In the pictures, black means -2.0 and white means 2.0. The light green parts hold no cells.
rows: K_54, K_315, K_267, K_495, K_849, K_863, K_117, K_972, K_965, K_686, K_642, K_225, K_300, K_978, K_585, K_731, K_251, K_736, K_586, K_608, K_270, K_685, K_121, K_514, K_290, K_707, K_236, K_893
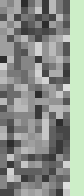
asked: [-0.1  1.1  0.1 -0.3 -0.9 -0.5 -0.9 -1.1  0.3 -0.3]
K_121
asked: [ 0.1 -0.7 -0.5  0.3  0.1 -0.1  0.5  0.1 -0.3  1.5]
K_236
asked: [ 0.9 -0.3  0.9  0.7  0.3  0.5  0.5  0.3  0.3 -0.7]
K_585

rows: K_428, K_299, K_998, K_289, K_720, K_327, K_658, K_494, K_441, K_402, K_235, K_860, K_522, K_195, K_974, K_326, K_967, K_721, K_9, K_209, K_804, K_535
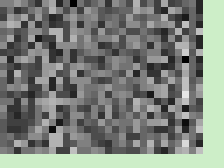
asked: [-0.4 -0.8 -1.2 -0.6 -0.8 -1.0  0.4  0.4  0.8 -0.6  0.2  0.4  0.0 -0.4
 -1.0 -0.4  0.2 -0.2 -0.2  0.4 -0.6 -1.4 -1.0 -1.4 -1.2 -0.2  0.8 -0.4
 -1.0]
K_402
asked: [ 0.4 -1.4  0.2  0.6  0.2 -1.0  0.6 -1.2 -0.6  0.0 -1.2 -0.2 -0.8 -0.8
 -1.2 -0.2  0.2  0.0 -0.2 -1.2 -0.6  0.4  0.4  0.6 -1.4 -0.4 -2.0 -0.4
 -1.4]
K_441
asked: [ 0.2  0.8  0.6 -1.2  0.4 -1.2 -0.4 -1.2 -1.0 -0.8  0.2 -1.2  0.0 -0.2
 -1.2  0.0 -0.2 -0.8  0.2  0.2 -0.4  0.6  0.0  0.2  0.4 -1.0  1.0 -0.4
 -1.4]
K_289
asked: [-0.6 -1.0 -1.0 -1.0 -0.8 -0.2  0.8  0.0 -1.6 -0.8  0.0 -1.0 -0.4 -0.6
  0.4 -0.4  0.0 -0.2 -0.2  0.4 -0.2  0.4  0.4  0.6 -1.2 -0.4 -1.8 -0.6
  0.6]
K_721

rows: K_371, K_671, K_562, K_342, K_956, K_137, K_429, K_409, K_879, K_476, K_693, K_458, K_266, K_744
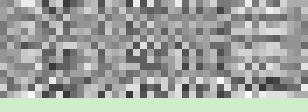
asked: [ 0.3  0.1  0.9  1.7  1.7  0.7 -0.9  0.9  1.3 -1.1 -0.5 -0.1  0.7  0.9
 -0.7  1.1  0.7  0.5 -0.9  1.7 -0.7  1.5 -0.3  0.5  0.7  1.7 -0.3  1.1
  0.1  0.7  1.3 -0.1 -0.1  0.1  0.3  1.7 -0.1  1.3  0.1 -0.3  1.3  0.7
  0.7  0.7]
K_371
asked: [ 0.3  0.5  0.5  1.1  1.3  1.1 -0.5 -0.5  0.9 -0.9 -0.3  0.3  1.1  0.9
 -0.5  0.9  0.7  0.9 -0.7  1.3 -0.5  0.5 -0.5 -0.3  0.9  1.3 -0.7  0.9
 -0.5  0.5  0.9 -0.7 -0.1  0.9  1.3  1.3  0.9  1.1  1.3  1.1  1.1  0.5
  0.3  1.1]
K_409
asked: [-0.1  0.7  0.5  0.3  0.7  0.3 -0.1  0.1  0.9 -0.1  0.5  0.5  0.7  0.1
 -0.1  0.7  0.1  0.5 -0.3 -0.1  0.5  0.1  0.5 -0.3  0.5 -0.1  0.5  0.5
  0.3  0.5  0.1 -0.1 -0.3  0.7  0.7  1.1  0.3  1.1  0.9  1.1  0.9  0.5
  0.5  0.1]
K_693

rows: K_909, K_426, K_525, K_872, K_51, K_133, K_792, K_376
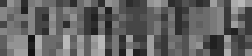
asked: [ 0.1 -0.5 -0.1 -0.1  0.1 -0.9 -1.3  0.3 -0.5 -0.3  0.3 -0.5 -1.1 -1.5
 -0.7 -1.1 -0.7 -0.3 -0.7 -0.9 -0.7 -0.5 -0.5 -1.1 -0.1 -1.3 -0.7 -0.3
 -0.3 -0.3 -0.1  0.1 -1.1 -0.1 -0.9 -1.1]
K_525
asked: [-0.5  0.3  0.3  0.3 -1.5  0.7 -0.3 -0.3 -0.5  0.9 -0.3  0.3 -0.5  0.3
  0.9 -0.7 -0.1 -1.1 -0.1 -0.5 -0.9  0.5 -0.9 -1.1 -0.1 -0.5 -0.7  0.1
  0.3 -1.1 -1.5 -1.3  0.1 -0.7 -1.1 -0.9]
K_792
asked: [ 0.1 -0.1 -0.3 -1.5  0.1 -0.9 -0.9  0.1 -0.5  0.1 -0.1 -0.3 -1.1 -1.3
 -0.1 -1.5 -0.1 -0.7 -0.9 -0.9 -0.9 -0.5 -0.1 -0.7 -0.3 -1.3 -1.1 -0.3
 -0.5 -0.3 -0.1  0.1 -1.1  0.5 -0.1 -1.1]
K_426

